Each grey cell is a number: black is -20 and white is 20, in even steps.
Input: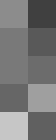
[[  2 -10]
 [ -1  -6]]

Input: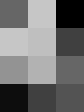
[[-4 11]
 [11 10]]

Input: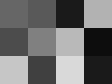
[[-4 -6]
 [-8  0]]

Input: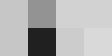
[[ 11   3]
 [ 11 -15]]

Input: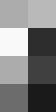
[[  7   9]
 [ 19 -13]]

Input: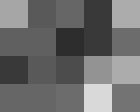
[[ 6 -6]
 [-5 -5]]

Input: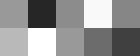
[[  4 -14]
 [  9  20]]
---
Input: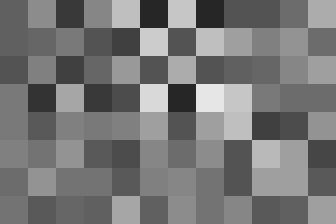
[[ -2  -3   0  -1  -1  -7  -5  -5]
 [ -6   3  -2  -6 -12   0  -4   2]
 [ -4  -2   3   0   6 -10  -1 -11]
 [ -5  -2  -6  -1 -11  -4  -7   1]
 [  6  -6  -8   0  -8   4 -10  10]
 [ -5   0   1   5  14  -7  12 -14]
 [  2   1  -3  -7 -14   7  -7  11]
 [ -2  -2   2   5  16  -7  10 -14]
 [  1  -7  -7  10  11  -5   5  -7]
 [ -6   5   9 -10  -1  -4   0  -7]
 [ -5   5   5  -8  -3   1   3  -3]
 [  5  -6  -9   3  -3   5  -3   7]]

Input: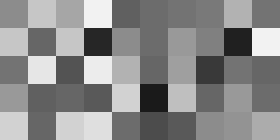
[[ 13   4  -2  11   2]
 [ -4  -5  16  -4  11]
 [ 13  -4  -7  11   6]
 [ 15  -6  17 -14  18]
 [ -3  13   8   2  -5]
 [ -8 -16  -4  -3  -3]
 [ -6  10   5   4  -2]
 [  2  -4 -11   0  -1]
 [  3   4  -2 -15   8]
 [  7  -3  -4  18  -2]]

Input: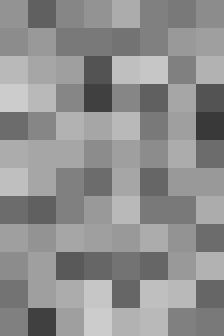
[[  0  -2   2   5  -3  10   7  -3  12   9   2   3]
 [-10   5   5   3  -5   6   6   1   9   6   4  -5]
 [  5   7  -6   6   0   0   6   8   1   5  -1   1]
 [ 12  11  -4   5   4  -3   2   6 -10  -7  -1   3]
 [  8  -4  -2   4   9   6   5   9   1  10  -2   7]
 [  9  10  -4   7  -1  -4   2  -1  -5  11   0   0]
 [  0   9   4   3  -1   4   7   5   6   0   4  -1]
 [ -1  -4   8  -3   7   4  -3 -11  -7   8   5   2]]

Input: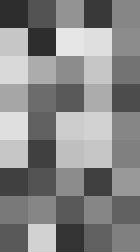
[[ -6  -1 -10  11  15   6  14  11 -13]
 [ 13   1  -7 -10  -5  -3   7 -13  -7]
 [-12  -6   2  10  12  -6   2  16   3]
 [ -5   1 -10  11  13   7  11  15 -11]
 [  0  -5   4   0   1  -8  -2   2   1]]

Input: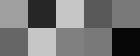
[[ -4   5]
 [ 11 -14]
 [  0  11]
 [ -1  -6]
 [-19  -1]]

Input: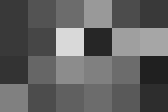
[[  0 -12 -11 -11]
 [ -8  -4  -9  -7]
 [ -5   2  14  -3]
 [ -3   0 -14   4]
 [ -6  -3   5  -8]
 [-13 -15   6 -11]]

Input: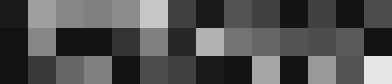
[[-17 -17 -16]
 [-11   1   5]
 [ -4 -17   1]
 [  0 -17   0]
 [-17 -12   2]
 [ -8   0  11]
 [-10 -14 -10]
 [-16   8 -16]
 [-17  -2  -7]
 [  6  -4 -10]
 [-17  -7 -17]
 [  4  -8 -10]
 [ -7  -6 -17]
 [ 16 -17  -8]]

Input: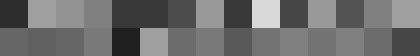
[[ -4 -13]
 [ -5   5]
 [ -4   3]
 [ -1   0]
 [-15 -11]
 [  5 -11]
 [ -3  -8]
 [ -1   4]
 [ -6 -11]
 [ -2  14]
 [  0  -9]
 [ -2   4]
 [  0  -7]
 [ -3   0]
 [ -9   5]]
